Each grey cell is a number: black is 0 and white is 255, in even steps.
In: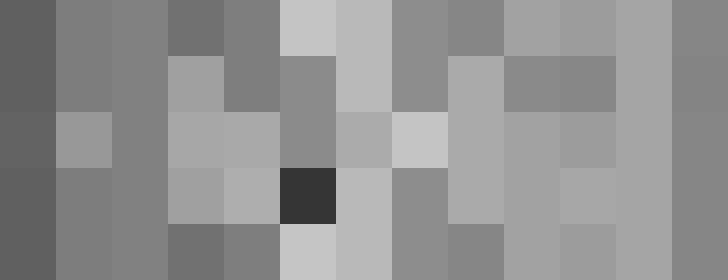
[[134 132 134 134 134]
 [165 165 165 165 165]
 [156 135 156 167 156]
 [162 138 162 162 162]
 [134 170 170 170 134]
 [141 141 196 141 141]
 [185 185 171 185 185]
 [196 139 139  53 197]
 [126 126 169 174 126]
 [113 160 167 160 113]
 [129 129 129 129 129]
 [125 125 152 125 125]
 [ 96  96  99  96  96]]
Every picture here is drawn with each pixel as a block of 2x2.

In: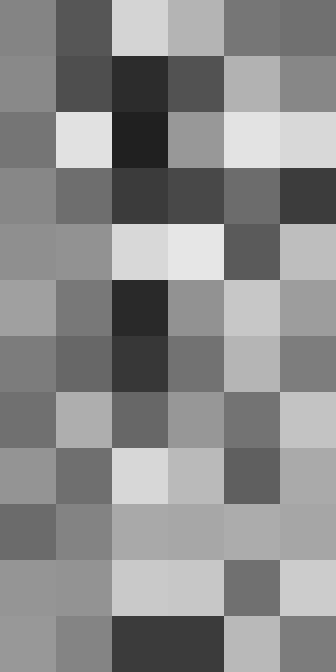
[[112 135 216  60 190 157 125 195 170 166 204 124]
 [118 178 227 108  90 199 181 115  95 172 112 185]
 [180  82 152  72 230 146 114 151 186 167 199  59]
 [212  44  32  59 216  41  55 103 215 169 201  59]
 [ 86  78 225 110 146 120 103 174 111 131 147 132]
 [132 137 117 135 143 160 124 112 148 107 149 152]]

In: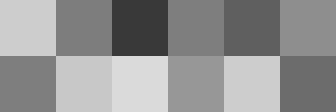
[[142 108]
 [ 95 205]
 [126 151]
 [ 57 218]
 [125 200]
 [205 126]]

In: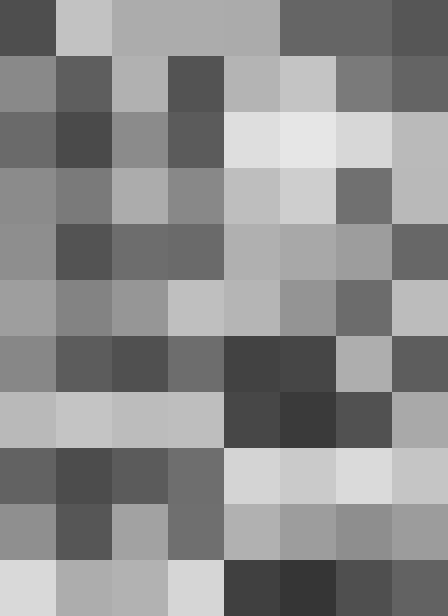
[[ 86 100 186 185 103 188  93 169 197 156  98]
 [101 122 215 112 157 108 174  81 218 142  79]
 [101 196 230 206 168 148  70  58 202 157  53]
 [171 180 222 190 176 181  66  71 212 177  64]
 [172  83  91 136 106 191 109 190 110 111 214]
 [172 177 139 172 109 150  80 188  91 162 178]
 [194  94  74 122  83 131  92 196  76  86 173]
 [ 78 137 106 139 142 158 135 185  98 143 217]]

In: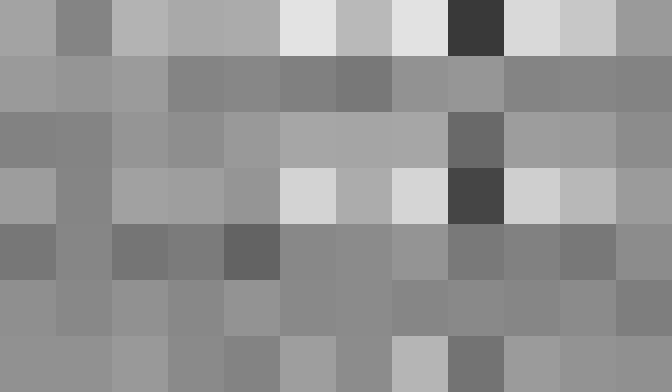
[[154 131 140 155 140 126 144]
 [199 134 155 184 120 139 147]
 [217 132 157 207 129 134 155]
 [ 57 150 105  69 121 137 115]
 [226 146 166 213 148 134 181]
 [185 120 165 172 139 139 140]
 [227 128 166 211 136 137 158]
 [171 135 153 149  99 147 131]
 [169 132 142 158 123 136 138]
 [179 155 149 161 117 145 153]
 [132 149 132 133 134 136 145]
 [163 154 130 157 119 143 145]]

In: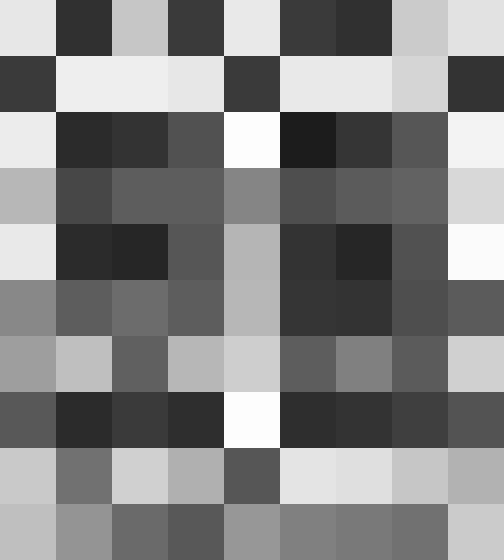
[[226  50 244 216 250  89 208  83 178 204]
 [204 212  85  98  80  78  91  62 198 112]
 [ 48 234  52  89  39  49 126  50 222 120]
 [ 59 234  29  77  51  54  92  45 228 127]
 [234  59 252 134 180 182 205 253  86 152]
 [ 56 230  81  94  85  93 185  46 176  88]
 [197 237  51  92  38 107  96  59 208 106]
 [ 48 237  43  70  43  92 191  43 114 148]
 [231  57 236 182 233 136 158  87 201 190]]

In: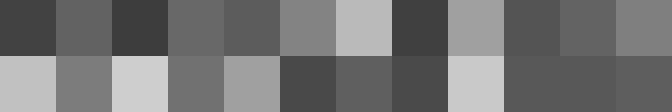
[[127  94]
 [ 99  88]
 [ 84  88]
 [160 201]
 [ 64  74]
 [186  95]
 [131  73]
 [ 92 160]
 [104 113]
 [ 61 206]
 [ 98 124]
 [ 66 193]]

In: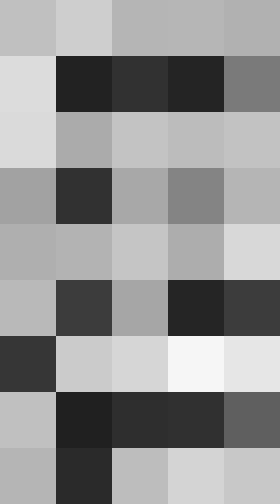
[[177 122 194 181 216  60 230  95 200]
 [182  36 188 132 173  37 246  48 212]
 [181  49 195 168 197 166 214  46 189]
 [206  34 171  49 179  60 203  32  42]
 [192 220 218 162 175 185  54 192 181]]
